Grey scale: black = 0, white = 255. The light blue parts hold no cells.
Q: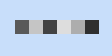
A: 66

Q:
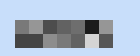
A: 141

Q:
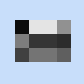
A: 116

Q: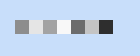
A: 163

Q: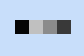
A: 139

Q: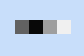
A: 158

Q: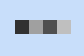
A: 79

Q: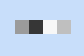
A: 247

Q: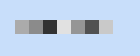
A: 50
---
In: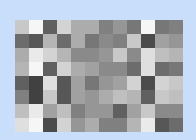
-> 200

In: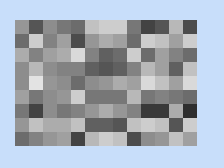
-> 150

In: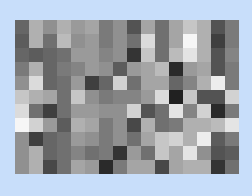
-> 102

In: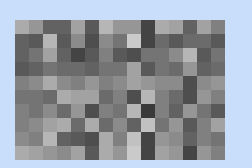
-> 171

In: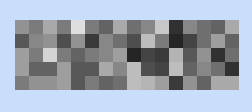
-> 146

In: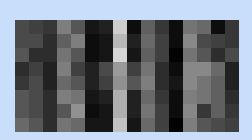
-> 74

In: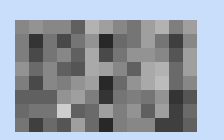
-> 135
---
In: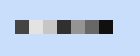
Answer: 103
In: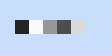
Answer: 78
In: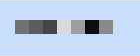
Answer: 14
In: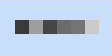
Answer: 116
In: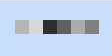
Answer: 171
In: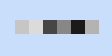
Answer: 26
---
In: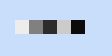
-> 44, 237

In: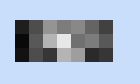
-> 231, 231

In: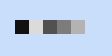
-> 81, 219

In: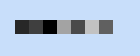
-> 163, 194

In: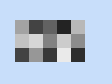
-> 130, 234

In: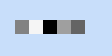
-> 0, 245
